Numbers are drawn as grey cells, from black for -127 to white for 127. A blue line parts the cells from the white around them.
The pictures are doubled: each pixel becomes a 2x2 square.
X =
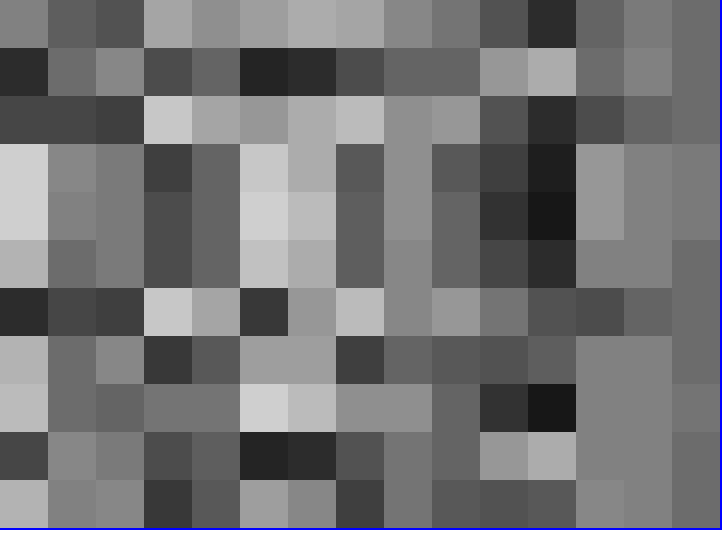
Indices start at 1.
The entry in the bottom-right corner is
-19
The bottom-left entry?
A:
51
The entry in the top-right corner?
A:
-19
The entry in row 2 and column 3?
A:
7
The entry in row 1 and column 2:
-33
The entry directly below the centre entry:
59
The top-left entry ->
1
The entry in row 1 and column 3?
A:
-45
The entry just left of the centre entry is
44
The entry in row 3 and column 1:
-57
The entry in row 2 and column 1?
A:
-83
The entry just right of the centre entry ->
7
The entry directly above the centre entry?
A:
-33
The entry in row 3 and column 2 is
-57

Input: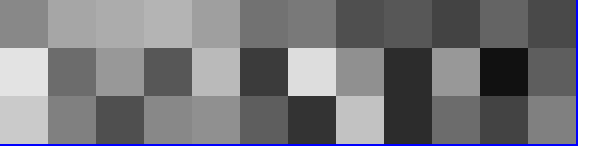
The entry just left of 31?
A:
52
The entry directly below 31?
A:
58
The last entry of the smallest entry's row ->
-33
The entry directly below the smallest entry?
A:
-60
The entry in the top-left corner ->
8
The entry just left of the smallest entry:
24
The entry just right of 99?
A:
-19
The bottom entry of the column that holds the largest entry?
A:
74
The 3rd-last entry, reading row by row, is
-19
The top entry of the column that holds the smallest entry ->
-27
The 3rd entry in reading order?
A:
44

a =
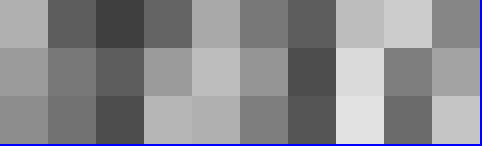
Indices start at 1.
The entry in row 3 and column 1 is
13
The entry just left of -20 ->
98
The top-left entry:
48
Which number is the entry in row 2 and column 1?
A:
27
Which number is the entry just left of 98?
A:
-42
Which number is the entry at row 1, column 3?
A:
-64
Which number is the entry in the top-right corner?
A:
6
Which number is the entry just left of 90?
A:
-50
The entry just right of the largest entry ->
-20

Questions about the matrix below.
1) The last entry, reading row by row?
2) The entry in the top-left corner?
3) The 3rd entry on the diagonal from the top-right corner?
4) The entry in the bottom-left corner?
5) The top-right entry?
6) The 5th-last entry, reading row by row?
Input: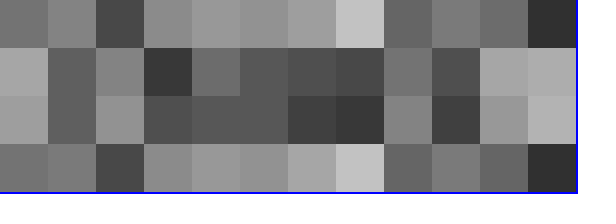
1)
-79
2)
-12
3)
-63
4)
-12
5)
-79
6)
66

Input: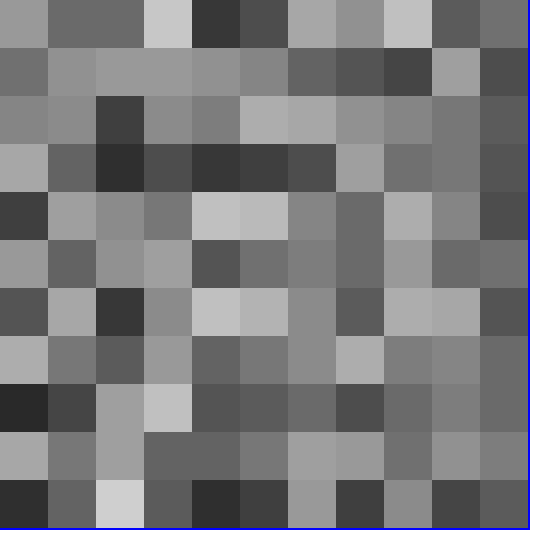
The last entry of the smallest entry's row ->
-21
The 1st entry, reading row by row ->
25
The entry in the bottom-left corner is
-80
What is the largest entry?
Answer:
79
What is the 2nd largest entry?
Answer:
71
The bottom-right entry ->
-36
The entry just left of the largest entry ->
-28
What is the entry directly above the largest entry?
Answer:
31
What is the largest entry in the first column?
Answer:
45
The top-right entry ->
-15
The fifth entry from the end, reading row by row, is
25
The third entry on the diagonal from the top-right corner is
5
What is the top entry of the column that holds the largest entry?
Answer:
-21
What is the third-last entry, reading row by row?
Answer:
11
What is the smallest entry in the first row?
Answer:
-72
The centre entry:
-15
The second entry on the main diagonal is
17
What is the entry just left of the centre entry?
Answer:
-43
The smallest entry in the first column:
-86
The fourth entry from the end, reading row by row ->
-64
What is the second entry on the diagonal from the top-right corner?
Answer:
31
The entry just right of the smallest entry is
-58
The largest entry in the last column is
-2
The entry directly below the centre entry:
51

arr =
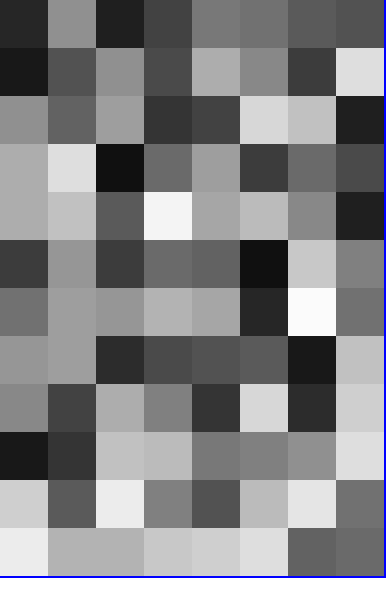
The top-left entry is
-89
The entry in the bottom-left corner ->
108
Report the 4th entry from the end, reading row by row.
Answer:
79
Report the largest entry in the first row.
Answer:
16
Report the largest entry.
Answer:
123
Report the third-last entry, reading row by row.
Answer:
94
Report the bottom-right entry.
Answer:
-21
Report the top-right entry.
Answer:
-45
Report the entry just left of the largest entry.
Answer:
-89
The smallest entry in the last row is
-29
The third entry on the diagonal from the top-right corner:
87
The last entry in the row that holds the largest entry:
-14
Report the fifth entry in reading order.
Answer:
-7
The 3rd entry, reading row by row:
-96
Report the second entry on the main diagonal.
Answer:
-45
